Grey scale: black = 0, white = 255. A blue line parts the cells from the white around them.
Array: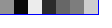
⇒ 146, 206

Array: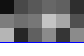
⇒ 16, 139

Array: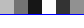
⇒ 189, 145

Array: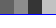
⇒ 99, 194

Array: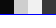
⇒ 9, 57

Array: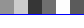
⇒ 147, 91

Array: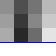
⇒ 143, 228
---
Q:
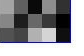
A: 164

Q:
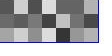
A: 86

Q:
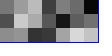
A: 119

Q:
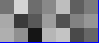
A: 115

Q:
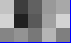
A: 195

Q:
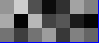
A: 149

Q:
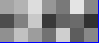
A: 164
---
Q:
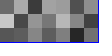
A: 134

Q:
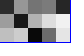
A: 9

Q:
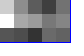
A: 51

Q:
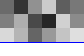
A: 101

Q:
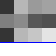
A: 198

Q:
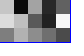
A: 141

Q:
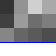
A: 90

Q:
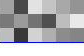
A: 210
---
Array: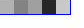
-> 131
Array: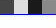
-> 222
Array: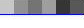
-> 145
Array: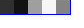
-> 18
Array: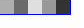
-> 106
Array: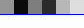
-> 11
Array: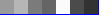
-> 182
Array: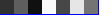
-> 94
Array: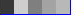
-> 206
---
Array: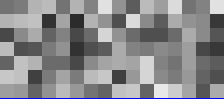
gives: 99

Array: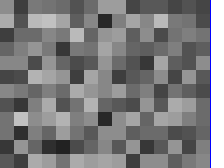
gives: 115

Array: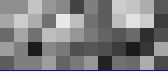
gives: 106

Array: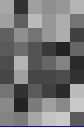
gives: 116

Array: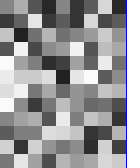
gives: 92
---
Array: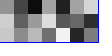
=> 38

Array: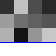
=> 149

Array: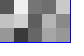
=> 165

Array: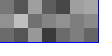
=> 126

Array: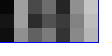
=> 137

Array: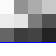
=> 67
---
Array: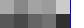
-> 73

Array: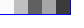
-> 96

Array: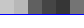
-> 69

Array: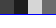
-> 65

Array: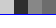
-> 109

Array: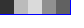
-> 97

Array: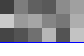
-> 69
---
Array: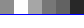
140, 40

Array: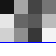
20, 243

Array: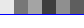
233, 94

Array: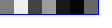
125, 103

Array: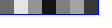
106, 56

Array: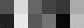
81, 189

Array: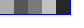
173, 38
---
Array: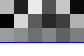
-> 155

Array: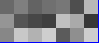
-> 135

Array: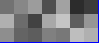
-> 142

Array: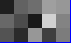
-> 83

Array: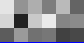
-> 92

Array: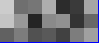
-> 97

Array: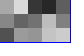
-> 81
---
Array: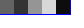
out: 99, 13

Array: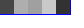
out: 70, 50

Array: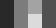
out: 41, 80

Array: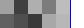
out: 161, 183

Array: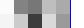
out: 251, 154

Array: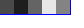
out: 73, 131

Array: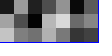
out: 24, 65
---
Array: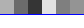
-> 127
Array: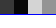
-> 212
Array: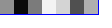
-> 80
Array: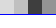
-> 62
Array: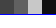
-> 200
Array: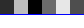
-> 231
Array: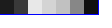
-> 135
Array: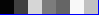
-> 248
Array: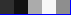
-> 247
